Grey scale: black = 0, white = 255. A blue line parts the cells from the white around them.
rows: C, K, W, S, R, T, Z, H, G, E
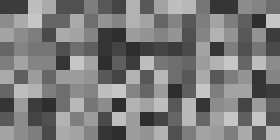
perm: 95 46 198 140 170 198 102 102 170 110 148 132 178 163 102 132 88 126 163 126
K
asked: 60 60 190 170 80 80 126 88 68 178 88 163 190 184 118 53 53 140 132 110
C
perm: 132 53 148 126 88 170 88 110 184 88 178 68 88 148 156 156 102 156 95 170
T
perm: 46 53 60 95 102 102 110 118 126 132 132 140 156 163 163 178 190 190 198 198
R
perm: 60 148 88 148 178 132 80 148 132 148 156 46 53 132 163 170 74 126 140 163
W
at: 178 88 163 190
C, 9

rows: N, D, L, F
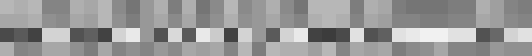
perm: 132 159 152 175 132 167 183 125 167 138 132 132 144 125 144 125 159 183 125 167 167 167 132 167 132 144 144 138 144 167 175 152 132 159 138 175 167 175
D
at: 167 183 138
N, 6
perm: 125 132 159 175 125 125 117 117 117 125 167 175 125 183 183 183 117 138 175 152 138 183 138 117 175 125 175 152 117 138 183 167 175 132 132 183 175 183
N

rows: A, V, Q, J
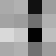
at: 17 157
A, 2
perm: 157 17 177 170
A
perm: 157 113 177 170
J

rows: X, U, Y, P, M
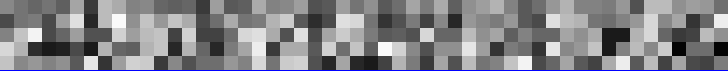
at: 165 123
X, 29
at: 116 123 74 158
U, 1
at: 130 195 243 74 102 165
M, 35

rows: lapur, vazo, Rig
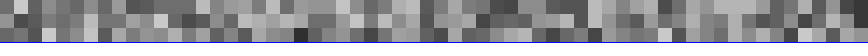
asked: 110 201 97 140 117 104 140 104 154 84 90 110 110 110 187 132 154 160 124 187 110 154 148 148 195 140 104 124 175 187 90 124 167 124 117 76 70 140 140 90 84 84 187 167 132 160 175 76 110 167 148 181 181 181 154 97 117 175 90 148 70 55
lapur
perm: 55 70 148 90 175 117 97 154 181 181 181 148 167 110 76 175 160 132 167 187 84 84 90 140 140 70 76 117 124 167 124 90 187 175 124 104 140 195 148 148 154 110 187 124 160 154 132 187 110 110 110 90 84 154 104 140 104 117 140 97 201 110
lapur

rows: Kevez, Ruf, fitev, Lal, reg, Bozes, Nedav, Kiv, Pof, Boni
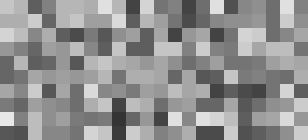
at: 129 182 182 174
Kevez, 3
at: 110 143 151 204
Kiv, 18
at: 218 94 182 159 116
Ruf, 8
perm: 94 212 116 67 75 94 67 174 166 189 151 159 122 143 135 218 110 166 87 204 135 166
Nedav
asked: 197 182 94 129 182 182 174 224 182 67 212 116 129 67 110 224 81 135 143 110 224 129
Kevez
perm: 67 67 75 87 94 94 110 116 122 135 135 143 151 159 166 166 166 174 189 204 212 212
fitev
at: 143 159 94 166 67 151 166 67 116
fitev, 8

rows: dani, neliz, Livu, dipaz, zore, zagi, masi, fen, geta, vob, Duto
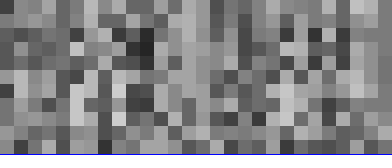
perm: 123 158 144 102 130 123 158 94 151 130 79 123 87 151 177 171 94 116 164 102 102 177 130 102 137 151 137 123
neliz
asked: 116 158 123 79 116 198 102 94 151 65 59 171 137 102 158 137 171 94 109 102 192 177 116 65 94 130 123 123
fen
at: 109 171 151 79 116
dani, 12
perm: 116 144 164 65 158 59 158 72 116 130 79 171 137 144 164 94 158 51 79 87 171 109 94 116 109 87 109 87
zore

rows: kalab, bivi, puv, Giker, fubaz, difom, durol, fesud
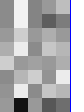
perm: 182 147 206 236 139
difom
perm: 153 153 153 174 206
puv
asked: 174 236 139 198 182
Giker
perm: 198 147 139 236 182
durol

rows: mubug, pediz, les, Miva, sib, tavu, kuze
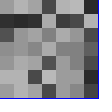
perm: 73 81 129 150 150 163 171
les
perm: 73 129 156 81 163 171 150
sib
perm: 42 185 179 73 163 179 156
mubug
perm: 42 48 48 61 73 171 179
pediz

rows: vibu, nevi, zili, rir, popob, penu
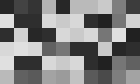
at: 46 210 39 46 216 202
zili, 0
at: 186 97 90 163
penu, 0
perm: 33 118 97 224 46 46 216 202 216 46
popob
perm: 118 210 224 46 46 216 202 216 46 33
nevi

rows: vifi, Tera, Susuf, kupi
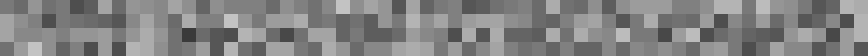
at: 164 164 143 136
Tera, 34
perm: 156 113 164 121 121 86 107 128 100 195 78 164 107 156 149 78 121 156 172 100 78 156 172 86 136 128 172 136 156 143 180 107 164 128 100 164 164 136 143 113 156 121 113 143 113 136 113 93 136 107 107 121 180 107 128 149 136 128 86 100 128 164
Tera

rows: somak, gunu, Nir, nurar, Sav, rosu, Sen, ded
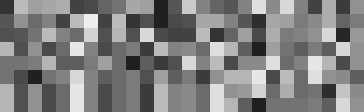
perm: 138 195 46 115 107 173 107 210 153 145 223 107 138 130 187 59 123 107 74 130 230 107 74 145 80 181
Sen
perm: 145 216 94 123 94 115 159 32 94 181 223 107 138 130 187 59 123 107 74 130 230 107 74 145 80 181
nurar
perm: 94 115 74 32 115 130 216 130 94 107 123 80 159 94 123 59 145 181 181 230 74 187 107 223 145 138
rosu

